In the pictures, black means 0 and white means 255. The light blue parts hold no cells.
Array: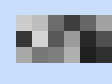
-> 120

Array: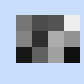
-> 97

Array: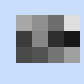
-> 82

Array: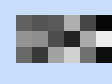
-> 57

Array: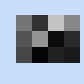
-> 4

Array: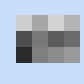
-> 127

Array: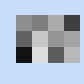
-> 220

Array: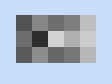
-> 141

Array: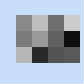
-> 41

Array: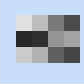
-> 177
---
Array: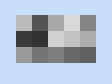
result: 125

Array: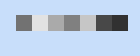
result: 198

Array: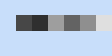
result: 99

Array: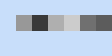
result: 204

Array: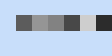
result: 72

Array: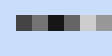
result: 101

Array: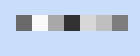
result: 215

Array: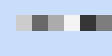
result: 244

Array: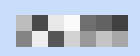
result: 153

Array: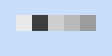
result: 207
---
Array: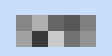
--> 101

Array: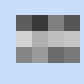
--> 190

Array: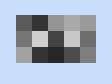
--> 68

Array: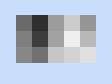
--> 162

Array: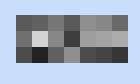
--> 135

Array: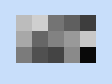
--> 130

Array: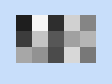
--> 87

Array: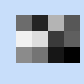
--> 58
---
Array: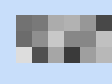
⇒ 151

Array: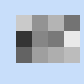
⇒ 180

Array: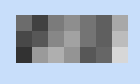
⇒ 95

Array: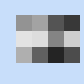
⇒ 84

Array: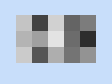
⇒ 100

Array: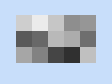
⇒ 142

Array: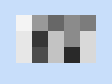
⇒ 139

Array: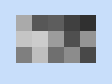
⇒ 64
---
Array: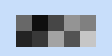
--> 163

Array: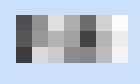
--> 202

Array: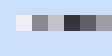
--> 194

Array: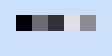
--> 50

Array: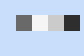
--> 203

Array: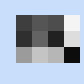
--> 182

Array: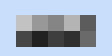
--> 62
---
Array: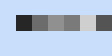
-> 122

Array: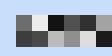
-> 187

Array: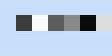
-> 137

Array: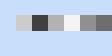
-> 178

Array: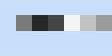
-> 155

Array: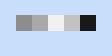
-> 169

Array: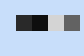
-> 41

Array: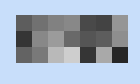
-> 169

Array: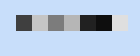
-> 182
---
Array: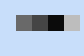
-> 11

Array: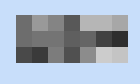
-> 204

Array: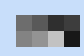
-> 194

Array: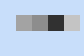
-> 49

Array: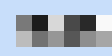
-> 142

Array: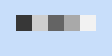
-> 169

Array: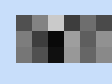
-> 102

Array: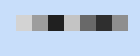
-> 47

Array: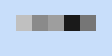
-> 26

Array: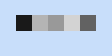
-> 211
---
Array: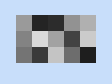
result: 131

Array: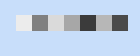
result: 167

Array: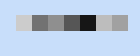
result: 143

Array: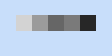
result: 122

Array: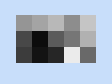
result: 118

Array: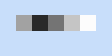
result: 162

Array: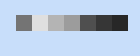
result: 116
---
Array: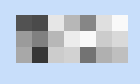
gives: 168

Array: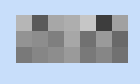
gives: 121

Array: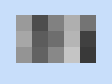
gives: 148

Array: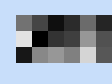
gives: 23

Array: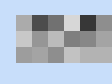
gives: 157

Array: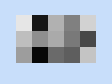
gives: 157

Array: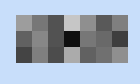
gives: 68

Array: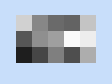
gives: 30

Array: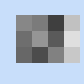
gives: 103
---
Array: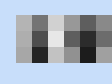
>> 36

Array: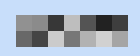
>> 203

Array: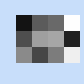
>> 33

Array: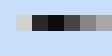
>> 41

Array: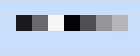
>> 246

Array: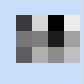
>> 161

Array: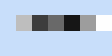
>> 61
